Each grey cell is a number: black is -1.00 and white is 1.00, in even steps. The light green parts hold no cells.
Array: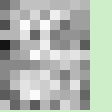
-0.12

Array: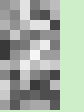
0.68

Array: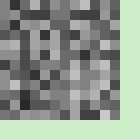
-0.08

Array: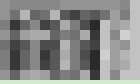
-0.02

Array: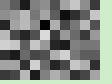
-0.63

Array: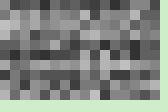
-0.51

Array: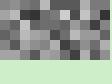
-0.22
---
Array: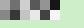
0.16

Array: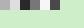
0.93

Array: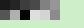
0.01

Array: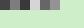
-0.20

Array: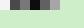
-0.24

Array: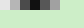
-0.32

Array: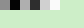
0.63
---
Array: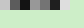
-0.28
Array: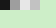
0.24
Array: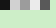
0.64
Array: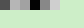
0.43
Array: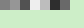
0.18
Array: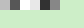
-0.32
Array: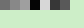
0.07
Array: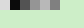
-0.91
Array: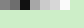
-0.14
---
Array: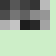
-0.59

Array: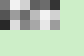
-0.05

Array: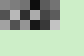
0.07

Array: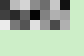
-0.60

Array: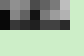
-0.13

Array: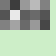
-0.07

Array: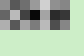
0.13

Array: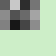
-0.26

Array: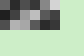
-0.21
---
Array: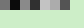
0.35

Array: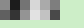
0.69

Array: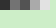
0.33

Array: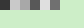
0.58

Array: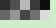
0.44

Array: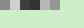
0.44

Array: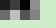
0.11

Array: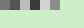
0.47

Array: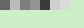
0.63

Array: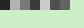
0.40
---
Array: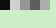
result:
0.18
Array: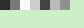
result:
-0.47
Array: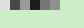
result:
-0.77
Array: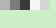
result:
-0.55
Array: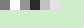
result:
-0.66
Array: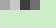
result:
0.58
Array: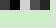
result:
0.64
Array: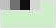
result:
-0.11
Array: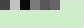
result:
-0.04
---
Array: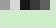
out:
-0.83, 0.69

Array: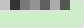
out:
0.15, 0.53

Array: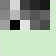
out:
-0.13, 0.79

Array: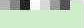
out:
0.96, 0.96

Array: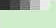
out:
-0.07, 0.84

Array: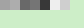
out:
-0.08, 0.87

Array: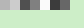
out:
0.00, 0.96

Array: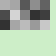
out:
0.03, 0.66

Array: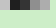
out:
-0.59, 0.53

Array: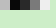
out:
-0.68, 0.87
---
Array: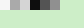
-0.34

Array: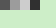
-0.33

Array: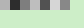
-0.36

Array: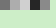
-0.10

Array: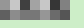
-0.50

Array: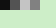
-0.35

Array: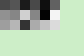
-0.88

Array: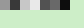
-0.55
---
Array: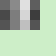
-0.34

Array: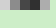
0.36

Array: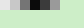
0.21

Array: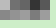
0.23

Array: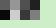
-0.01

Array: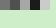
0.59

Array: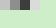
0.72
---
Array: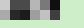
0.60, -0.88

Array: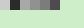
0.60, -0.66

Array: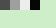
0.86, -0.95

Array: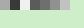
0.88, -0.55

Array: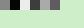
0.85, -0.96

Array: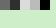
0.72, -0.99
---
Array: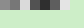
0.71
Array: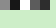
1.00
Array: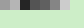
-0.71
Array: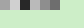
-0.69
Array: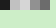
0.68
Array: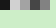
0.28
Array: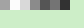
0.70
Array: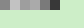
0.24
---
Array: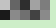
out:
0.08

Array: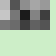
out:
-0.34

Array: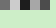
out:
-0.40

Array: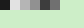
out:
-0.12

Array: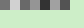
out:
-0.35

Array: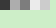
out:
0.60

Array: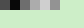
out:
0.15
